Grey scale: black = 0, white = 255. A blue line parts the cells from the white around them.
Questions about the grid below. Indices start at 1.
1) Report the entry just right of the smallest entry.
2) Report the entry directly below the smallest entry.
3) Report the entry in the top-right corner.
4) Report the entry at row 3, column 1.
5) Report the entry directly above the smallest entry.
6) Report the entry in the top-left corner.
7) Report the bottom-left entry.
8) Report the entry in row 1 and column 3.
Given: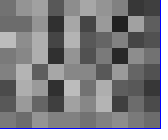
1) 161
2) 129
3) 63
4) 188
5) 129
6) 114
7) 122
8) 161

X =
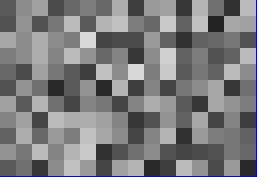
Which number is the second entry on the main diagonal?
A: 147
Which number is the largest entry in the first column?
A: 167
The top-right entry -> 187
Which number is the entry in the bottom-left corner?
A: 90
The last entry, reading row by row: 41
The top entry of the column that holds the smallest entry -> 112
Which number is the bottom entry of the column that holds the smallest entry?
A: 75
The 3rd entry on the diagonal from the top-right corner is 104
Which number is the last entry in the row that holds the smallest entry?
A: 161
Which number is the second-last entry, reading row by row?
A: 154
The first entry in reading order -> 90
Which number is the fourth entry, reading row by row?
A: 75
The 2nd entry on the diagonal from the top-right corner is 167
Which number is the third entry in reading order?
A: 161
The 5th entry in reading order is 104
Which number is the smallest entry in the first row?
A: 49
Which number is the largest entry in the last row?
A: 193

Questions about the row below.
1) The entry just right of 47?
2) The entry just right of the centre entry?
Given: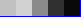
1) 10
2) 47

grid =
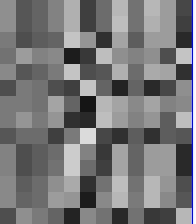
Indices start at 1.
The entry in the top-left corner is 143
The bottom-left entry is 78
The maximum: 219
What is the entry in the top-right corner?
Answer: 71
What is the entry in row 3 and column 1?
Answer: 122
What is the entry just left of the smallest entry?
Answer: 100
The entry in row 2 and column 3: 100
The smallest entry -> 21
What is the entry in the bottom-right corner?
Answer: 183
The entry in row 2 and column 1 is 143
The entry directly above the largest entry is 41
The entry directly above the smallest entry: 196
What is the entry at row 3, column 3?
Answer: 93
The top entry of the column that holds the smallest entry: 63
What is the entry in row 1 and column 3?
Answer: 100
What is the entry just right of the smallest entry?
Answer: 183
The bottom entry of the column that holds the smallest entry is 137
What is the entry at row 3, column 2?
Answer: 78
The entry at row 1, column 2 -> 86
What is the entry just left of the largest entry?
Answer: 122

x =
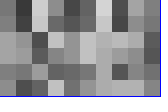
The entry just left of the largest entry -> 99
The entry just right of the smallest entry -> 205
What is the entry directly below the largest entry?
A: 199
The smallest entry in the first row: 57
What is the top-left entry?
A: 119
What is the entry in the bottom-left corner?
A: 141
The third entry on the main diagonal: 78
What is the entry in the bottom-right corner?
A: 133
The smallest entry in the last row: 78
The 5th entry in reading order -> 71
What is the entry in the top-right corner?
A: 127
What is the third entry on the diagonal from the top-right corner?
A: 186
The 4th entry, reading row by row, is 141
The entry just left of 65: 127
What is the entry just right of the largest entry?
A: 78

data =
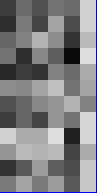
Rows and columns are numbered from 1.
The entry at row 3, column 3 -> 179
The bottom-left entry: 122
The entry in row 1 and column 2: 107
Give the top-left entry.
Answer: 60
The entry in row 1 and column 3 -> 82
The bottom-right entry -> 200
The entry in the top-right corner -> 208
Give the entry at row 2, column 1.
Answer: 46
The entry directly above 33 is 115
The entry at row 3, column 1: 101
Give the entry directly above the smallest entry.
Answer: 52
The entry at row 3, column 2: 129

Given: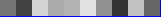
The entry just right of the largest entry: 145
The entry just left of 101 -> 193
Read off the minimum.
51

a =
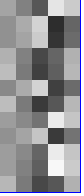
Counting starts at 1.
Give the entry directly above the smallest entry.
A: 229
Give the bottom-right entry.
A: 177
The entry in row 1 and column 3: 87
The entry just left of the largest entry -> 95
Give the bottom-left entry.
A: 183
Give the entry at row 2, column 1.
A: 145
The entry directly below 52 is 101
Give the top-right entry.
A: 203
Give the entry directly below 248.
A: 87
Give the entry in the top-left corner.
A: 164
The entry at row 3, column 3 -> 203
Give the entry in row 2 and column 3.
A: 211
